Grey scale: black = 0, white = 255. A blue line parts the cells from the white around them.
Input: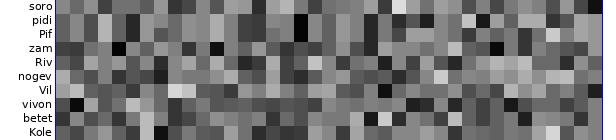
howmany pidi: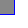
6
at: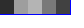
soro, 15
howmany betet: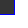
5
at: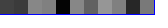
pidi, 14
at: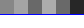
Riv, 9

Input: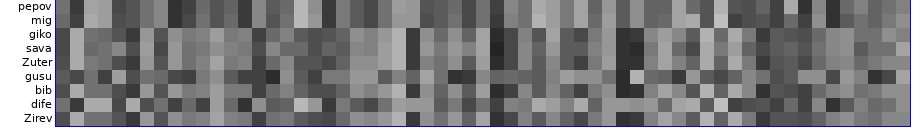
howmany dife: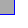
6
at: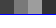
Zuter, 38
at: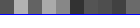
bib, 46
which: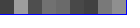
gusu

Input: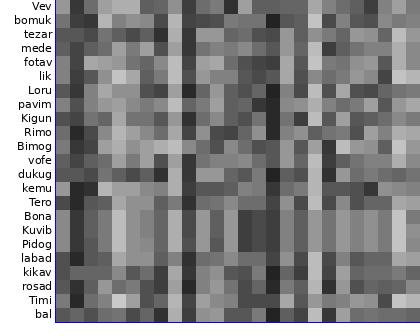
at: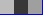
bal, 19
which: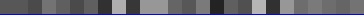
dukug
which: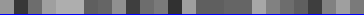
Vev
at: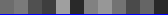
rosad, 5
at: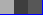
kemu, 9
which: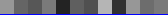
dukug

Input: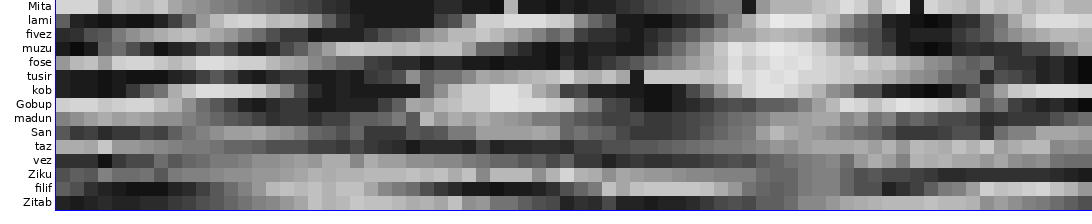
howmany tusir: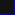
4
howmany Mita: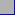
8
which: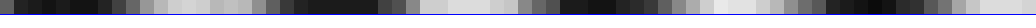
lami

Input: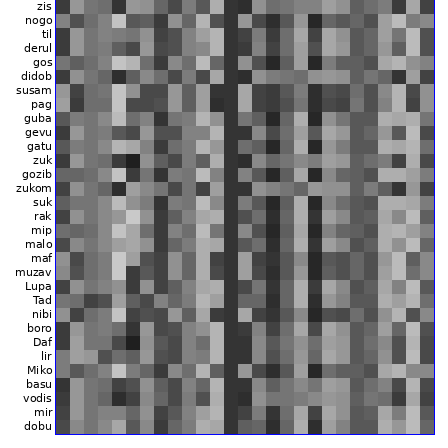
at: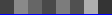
vodis, 6
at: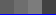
zuk, 22
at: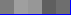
zuk, 19
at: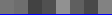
basu, 3
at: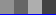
maf, 9
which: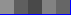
basu

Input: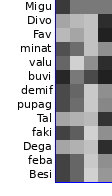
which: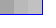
Divo
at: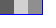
faki, 2
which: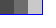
pupag
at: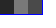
buvi, 1
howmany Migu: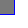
3
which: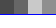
demif
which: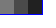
buvi

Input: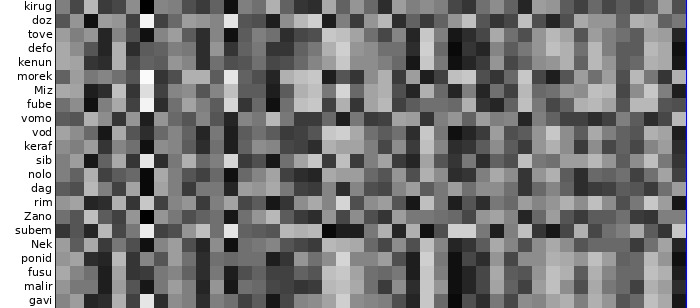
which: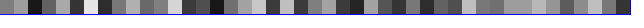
sib
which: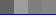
vomo
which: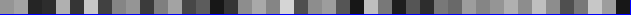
rim

